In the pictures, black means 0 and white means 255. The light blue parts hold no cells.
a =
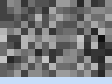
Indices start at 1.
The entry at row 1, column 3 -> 126
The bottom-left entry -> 97
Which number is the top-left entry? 66
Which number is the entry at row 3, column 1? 66
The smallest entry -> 15
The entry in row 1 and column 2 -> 139
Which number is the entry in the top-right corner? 139
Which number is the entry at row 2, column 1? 66
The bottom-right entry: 139
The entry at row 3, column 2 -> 66
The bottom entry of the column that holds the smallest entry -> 40
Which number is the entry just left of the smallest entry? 139
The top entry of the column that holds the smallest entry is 66
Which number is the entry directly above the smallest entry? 180
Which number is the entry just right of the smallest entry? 126

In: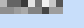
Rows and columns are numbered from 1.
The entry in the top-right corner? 85
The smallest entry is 57
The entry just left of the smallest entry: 100
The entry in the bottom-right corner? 157
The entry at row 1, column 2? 100
